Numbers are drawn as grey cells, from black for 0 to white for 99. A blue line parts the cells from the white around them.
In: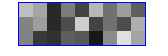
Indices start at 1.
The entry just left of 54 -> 9
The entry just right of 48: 26
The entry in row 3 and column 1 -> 51
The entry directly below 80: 34
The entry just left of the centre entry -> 30
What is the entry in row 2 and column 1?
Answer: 51
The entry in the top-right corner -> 37
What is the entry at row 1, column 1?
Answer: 74

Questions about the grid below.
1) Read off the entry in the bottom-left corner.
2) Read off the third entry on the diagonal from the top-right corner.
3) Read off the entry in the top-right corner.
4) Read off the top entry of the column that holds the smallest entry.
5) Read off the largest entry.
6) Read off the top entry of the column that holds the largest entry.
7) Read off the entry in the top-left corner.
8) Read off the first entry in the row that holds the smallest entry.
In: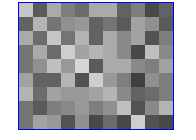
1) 45
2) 63
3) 38
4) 49
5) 83
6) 42
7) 77
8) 63

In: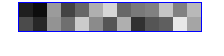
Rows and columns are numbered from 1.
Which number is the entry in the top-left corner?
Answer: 12
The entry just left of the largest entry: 37
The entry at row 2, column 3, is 57
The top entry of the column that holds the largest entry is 50
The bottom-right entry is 64
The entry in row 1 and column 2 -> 5

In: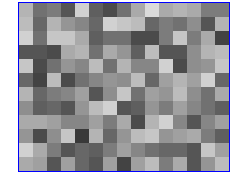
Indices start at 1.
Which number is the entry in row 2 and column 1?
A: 73
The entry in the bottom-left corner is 66
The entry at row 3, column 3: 77
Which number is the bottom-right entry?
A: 73
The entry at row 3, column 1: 81
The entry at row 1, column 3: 48
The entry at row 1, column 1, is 70
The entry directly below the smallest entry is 40
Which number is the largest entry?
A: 85
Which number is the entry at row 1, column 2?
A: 44
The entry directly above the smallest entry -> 52
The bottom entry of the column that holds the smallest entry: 40
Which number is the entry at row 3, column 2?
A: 44
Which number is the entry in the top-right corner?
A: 48
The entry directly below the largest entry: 40
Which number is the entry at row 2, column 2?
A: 40
